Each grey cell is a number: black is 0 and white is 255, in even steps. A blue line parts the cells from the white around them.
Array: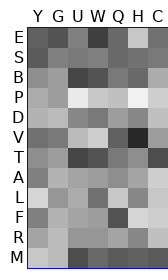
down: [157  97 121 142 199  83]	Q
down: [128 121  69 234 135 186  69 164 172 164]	U
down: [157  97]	Q
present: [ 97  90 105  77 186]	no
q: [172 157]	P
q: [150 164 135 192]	R

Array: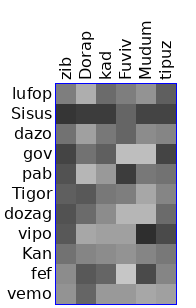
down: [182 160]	Fuviv
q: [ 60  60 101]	Sisus

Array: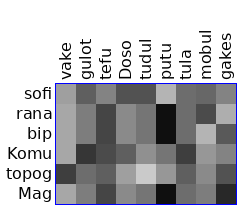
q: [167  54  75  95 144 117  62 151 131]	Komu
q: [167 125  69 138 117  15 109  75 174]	rana
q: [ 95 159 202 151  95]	topog
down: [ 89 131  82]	gakes

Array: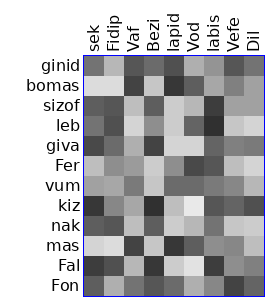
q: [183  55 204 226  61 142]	Fal
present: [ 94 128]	no
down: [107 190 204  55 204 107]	lapid
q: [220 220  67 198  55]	bomas
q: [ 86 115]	ginid
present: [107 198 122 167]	no

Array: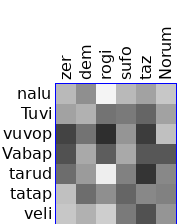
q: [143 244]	nalu
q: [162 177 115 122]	Tuvi
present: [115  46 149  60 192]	yes
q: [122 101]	Tuvi

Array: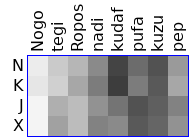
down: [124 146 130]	nadi
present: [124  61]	yes
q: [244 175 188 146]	J

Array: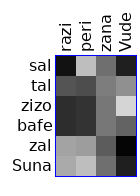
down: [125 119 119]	zana
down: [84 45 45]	razi
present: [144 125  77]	no
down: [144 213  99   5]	Vude
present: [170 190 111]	yes
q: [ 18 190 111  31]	sal

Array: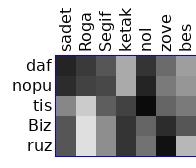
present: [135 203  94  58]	no
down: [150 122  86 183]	bes
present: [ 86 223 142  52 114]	yes
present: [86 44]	no
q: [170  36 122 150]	nopu
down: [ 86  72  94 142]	Segif

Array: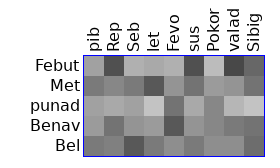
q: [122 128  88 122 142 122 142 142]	Bel
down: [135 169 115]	Rep
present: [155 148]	yes
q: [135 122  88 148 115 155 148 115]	Met
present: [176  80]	yes
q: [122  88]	Met

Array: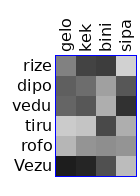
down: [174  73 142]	bini
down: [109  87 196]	kek

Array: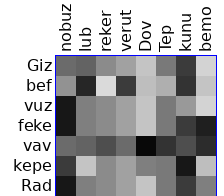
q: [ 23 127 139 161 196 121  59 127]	Rad
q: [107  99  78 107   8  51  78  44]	vav
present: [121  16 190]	no
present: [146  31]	no
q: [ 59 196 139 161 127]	kepe

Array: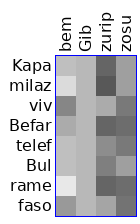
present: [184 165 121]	no
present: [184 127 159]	yes
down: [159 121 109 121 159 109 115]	zosu
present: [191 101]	no
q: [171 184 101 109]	Befar

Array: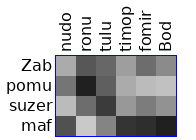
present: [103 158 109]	yes
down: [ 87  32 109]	ronu
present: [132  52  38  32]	no
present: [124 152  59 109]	no

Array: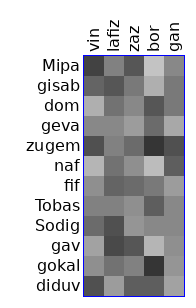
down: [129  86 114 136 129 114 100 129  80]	lafiz
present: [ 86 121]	yes
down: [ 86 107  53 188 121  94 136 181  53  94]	bor
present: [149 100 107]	no
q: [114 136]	dom
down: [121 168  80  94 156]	gan

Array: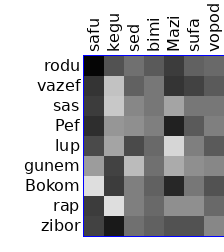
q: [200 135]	sas
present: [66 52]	no
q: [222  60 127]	Bokom
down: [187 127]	sed
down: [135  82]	vopod
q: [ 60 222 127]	rap
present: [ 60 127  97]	yes

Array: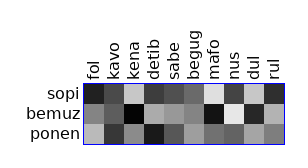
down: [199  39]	dul
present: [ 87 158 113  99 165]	yes

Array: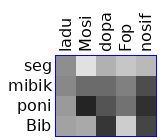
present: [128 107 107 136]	no
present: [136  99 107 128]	no

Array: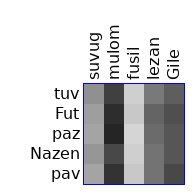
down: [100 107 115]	lezan
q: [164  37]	paz
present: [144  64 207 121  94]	yes
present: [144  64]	yes

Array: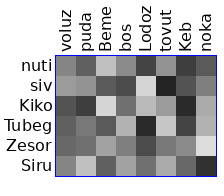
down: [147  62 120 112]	puda
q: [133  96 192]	nuti
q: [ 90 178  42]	Tubeg
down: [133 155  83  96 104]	voluz
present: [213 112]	yes
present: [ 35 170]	no
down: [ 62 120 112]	puda

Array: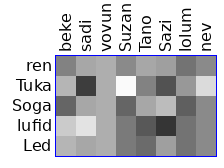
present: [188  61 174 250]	no
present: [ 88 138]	no

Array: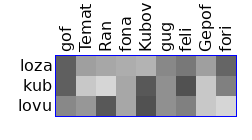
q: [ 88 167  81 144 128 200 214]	lovu
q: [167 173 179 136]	loza
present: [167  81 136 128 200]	no

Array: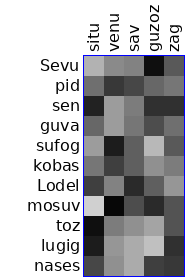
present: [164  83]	yes
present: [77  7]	no

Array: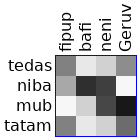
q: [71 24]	mub
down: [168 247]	fipup
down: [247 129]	fipup
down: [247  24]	Geruv
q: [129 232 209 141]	tedas
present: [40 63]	no

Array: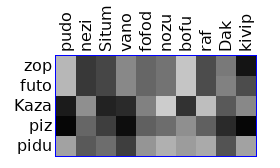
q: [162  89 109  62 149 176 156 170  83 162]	pidu
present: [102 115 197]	yes
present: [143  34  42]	yes
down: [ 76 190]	raf
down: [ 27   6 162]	pudo

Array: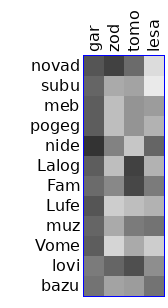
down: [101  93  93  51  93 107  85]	gar
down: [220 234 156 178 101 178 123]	lesa
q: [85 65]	novad
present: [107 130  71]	no
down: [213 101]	zod
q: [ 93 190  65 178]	Lalog

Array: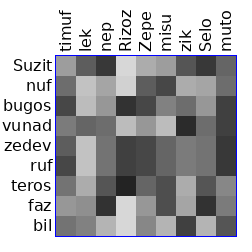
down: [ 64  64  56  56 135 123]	muto
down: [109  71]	timuf
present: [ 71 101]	yes
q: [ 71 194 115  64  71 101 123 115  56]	ruf

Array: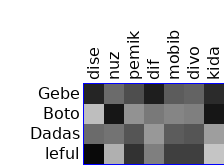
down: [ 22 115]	nuz
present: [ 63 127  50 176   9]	no
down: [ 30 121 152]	dif
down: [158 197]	kida
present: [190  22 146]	yes
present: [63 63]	yes
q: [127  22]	Boto

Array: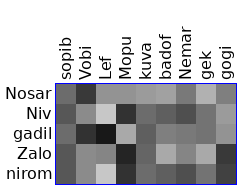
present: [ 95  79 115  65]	yes
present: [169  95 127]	yes
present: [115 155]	yes
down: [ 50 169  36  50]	Mopu
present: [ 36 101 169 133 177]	no

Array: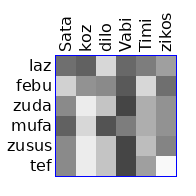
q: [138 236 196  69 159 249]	tef
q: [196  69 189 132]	zusus
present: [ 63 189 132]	no
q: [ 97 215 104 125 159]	laz
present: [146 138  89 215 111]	yes
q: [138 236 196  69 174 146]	zuda
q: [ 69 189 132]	zusus

